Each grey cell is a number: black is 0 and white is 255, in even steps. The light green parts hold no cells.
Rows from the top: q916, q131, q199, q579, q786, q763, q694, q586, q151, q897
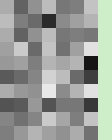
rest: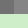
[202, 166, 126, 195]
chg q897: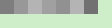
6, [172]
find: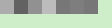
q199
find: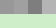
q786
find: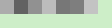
q916

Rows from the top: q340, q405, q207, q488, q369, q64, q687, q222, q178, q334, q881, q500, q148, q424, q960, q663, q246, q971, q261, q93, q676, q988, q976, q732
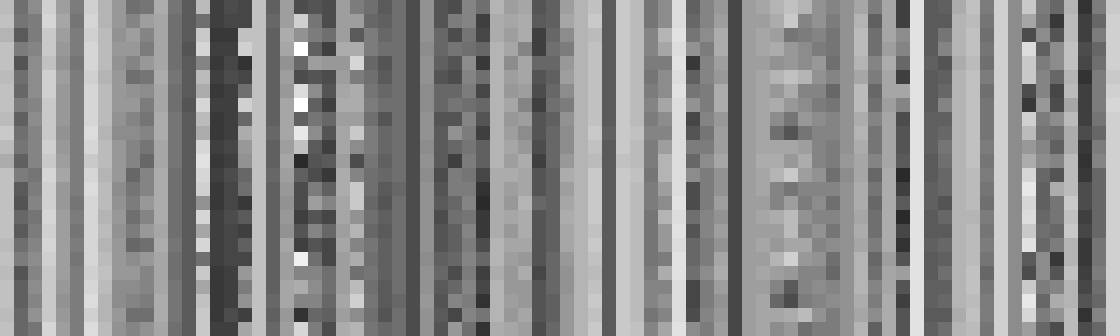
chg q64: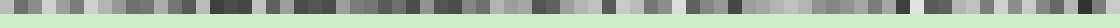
27, [111]
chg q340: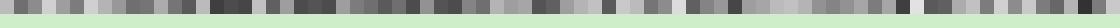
56, [180]
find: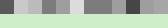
q881
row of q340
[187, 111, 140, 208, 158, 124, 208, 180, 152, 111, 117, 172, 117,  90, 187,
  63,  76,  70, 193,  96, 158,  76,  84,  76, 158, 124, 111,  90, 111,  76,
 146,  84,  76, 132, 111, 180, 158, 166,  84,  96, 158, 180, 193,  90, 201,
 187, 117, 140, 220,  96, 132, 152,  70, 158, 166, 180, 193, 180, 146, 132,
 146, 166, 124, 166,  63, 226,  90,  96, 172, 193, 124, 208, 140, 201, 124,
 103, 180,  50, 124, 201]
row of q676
[193,  96, 140, 201, 152, 124, 214, 187, 140, 140, 132, 166, 117,  90, 166,
  56,  63, 124, 193,  96, 166, 172, 140, 111, 158, 187, 111,  90, 111,  76,
 146,  90, 103, 132,  70, 180, 152, 152,  84, 103, 146, 180, 193,  90, 201,
 187, 132, 132, 220,  70, 124, 158,  70, 158, 158, 132,  90, 132, 140, 132,
 146, 180, 132, 166,  84, 226,  96,  96, 180, 193, 117, 208, 140, 201, 124,
 132, 180,  70, 111, 208]
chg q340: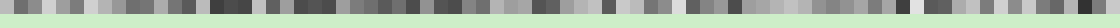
53, [70]
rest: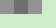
[180, 103, 158,  84, 226,  90,  96, 180, 187, 117, 208, 140,  90, 140,  56,
 180,  56, 117, 208]

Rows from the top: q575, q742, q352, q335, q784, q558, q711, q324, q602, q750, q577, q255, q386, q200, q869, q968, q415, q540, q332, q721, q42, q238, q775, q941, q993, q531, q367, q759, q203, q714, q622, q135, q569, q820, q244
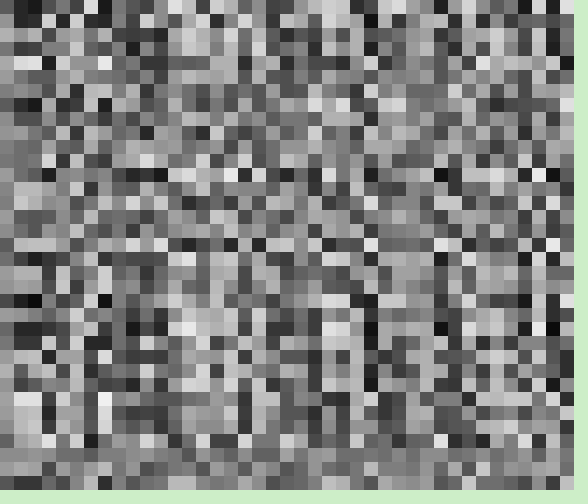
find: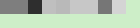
q203
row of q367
[177,  91, 169, 191,  73, 191,  46,  91, 118, 103, 206, 118, 103, 140, 212,
  66, 191, 177, 126, 110, 177, 161,  60, 161, 126, 177,  39, 133,  60,  85,
 177, 169,  60, 133,  60, 177,  79, 161, 118,  97,  46]
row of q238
[ 73,  31,  11, 126,  66,  97, 206,  18, 126,  85, 126, 161, 206, 169, 126,
 191,  91, 126, 110,  66, 118, 148, 177, 218, 212,  46,  31, 199, 199, 148,
 155,  54, 126, 212, 110,  66,  73,  25, 199,  46, 224]
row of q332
[110,  66,  31,  54,  73, 133, 191,  54,  85,  73,  73,  79, 199, 224, 110,
 185, 199, 110, 169,  73,  60, 140,  91, 212, 199, 133,  46, 169, 177, 161,
 177,  31, 110, 218, 161, 126, 133,  31, 212,  39, 191]
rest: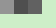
[118, 126,  85, 155, 133,  91, 155, 133,  85, 103, 148, 110,  97, 118, 185,
 126, 126, 118, 148, 103, 169,  85, 199, 118, 148, 140, 161, 169, 110]
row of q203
[161, 224, 224,  66, 206, 140,  73, 240, 133, 148, 103,  85,  85, 110, 118,
 155, 140,  54, 191, 191,  85, 133, 118,  54,  46, 169, 206,  54,  73, 161,
  85, 126, 126,  46, 191, 185, 199, 199, 118, 212,  46]
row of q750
[148, 155, 118,  91, 185,  54, 185, 155, 103, 118,  39, 161, 148,  91,  46,
 199,  97,  66,  97, 155,  91, 118, 206,  97, 126,  60, 191, 133, 185, 169,
 110,  73, 161, 110, 177,  91, 155,  46, 155, 118, 185]

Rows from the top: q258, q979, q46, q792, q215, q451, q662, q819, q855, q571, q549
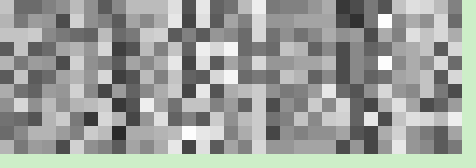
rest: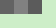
[203, 144, 187, 203, 114, 129, 195, 137, 203, 209,  99, 231,  76, 195, 223,
 215, 187, 238]
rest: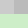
[ 43, 172, 172, 180, 187, 253, 231, 223, 129, 172, 203,  70, 144, 129, 144,
 144, 164,  84,  70, 172, 209, 150, 121,  91, 164]
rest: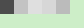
[238]
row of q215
[180, 121, 156, 150,  76, 209, 144, 129,  91, 164, 137, 172, 231,  70, 223,
  91, 164, 129, 215, 150, 150, 164, 164, 187,  76, 137, 121, 253, 137, 172,
 144, 215, 107]

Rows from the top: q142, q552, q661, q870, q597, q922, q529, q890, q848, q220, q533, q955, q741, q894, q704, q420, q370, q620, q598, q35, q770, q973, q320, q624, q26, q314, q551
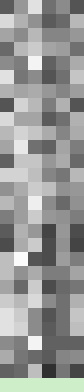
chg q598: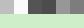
5, [157]
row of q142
[ 91, 151, 225, 112, 139,  84]
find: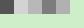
q890
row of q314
[171, 118, 105,  91, 133, 139]
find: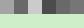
q770
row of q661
[164, 139, 184, 133, 133, 151]

